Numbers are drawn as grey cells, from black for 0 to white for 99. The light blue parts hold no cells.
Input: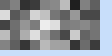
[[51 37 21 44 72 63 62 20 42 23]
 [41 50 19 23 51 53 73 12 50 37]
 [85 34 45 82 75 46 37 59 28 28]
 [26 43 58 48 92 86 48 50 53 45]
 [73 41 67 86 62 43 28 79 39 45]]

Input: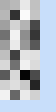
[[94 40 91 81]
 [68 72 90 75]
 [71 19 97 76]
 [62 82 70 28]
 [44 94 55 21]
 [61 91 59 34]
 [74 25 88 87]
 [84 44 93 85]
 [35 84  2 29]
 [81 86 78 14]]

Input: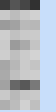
[[68 73 81 74]
 [23 33 27 19]
 [78 73 78 81]
 [60 63 72 71]
 [80 75 78 79]
 [79 60 66 76]
 [80 74 79 82]
 [65 71 79 76]
 [66 74 79 80]
 [63 40 34 47]
 [78 72 77 78]]

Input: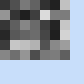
[[52 43 58 30 47 48 37]
 [20 31 47 38 19 13 75]
 [58 20 12 24 85 48 48]
 [21 37 52 41 24 14 77]
 [15 34 39 42 27 12 82]
 [23 77 74 69 32 53 61]]

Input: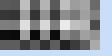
[[36 36 23 35 19 36 13 23 36 66]
 [35 34 74 35 70 35 74 61 64 41]
 [21 20 62 20 57 22 55 47 62 50]
 [49 48 86 49 84 49 91 74 71 29]
 [ 5  4 63  4 55  5 55 45 62 57]]

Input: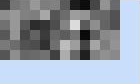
[[33 55 40 41 44 25 67 40 12 50 56 53]
 [23 45 49 59 49 50 35 11  5 27 57 41]
 [55 59 50 49 65 33 42 61 58 41 40 32]
 [44 59 34 17 20 30 51 85 35 55 39 31]
 [34 58 27 38 23 40 36 45  4 37 53 55]
 [47 42 32 30 19 43 73 61 26 64 49 57]]

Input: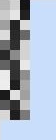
[[83 12 47]
 [72 81  8]
 [79 89 13]
 [62 14 85]
 [85 16 40]
 [42 18 82]
 [16 54 82]
 [38 20 90]
 [91 19 55]
 [92 12 65]
 [10 87 62]
 [34 18 77]]

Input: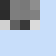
[[81 37 22 85]
 [18 49 47 55]
 [17 49 48 50]]
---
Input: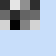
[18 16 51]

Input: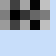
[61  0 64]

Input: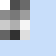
[99 47 95]

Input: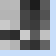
[71 70 26 35 38]

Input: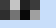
[23 45]

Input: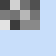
[24 45 53]

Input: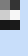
[48 96]

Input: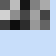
[35 55 17]
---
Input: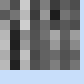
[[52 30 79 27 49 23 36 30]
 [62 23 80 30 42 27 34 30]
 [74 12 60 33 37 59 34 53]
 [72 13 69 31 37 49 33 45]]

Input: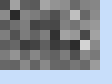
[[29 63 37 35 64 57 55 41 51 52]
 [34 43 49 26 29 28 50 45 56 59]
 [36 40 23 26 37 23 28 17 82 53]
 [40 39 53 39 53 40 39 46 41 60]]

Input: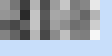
[[60 46 24 70 30 61 77 48 52 90]
 [35 28 38 76 32 62 55 43 46 80]]

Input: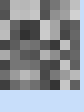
[[35 72 71 74 34 46 59 74]
 [71 39 24 25 78 64 32 37]
 [26 36 47 44 33 22 75 37]
 [26 46 46 43 30 26 76 37]
 [24 41 50 43 32 20 77 37]]

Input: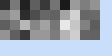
[[18 47 13 37 22 45 10 60 49 57]
 [37 47 71 52 63 46 90 77 50 36]]

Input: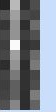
[[14 72 18 30]
 [21 57 18 42]
 [24 97 19 22]
 [18 57 17 47]
 [24 37 19 30]
 [31 52 18 38]]

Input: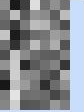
[[55 10 24 86 43 56 44]
 [39 22 48 73 70 47 30]
 [43 19 43 73 50 67 32]
 [57 79 15 35 43 51 21]
 [ 9 74 60 46 18 42 56]
 [52 80 33 34 39 59 49]]
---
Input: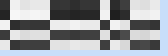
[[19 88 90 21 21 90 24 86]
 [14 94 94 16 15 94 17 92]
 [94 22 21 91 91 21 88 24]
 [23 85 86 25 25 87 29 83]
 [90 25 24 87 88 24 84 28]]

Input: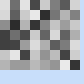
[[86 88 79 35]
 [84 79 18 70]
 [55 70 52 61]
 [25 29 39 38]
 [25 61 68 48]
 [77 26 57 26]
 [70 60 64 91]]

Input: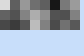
[[85 59 37 47]
 [38 51 56 31]
 [28 33 50 44]]

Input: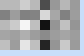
[[72 80 30 71]
 [50 50 84 50]
 [72 95  7 75]
 [64 68 54 64]
 [74 89 14 78]]

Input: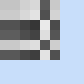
[[76 81 35]
 [79 84 31]
 [32 26 91]
 [36 30 86]
 [78 83 33]
 [34 28 88]]

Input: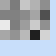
[[65 77 55]
 [50 54 31]
 [91 61 56]
 [65 72 82]]

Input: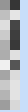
[[58]
 [74]
 [86]
 [79]
 [68]
 [67]
 [93]
 [64]
 [78]
 [70]
 [61]]

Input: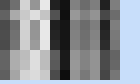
[[30 82 90  7 42 13]
 [38 78 76  6 50 28]
 [29 82 90  8 42 13]
 [30 81 90  8 43 15]
 [29 80 89  8 44 17]
 [39 73 73 10 51 29]
 [39 74 73 10 51 29]
 [37 82 78  5 47 27]]
